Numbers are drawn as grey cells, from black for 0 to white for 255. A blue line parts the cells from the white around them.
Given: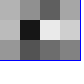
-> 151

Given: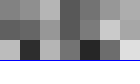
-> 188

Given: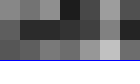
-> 86

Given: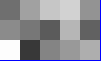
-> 253

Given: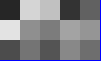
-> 76

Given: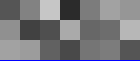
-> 162

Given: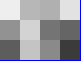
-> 93
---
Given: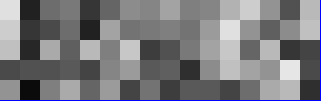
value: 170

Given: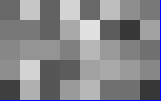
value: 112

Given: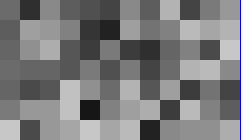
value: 144

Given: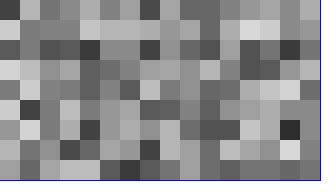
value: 116

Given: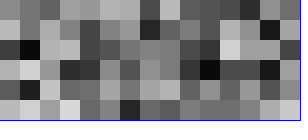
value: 130

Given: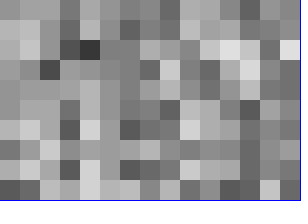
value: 98

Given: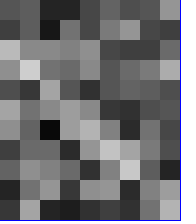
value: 49

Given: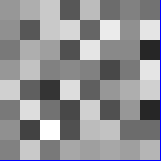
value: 167
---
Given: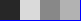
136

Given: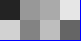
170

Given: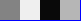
9

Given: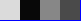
135

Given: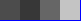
102

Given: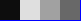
161

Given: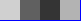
52
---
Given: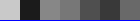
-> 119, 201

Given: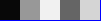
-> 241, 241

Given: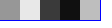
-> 58, 232

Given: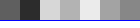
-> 179, 235

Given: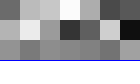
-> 52, 251

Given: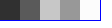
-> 199, 252

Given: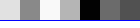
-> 181, 249

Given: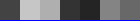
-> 51, 198
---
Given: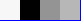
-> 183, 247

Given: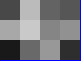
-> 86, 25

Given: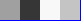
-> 196, 160

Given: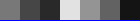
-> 20, 120

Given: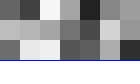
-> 158, 109

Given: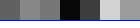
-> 156, 97

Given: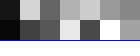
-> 135, 7

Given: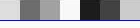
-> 204, 220
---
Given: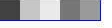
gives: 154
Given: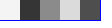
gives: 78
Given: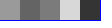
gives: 52
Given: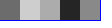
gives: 137
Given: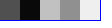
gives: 239
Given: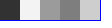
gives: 206
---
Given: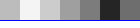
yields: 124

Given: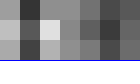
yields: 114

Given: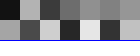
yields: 144

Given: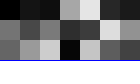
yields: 229

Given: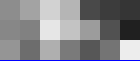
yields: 73

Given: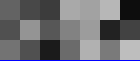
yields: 162
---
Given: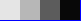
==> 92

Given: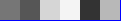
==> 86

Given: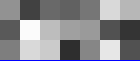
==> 52

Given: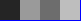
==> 109

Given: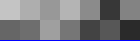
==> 55

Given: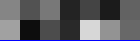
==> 27

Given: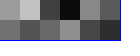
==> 46

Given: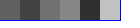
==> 66

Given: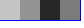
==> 123
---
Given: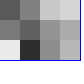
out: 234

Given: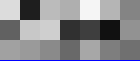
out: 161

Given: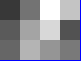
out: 102

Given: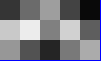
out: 151

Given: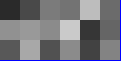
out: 88

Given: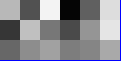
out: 103
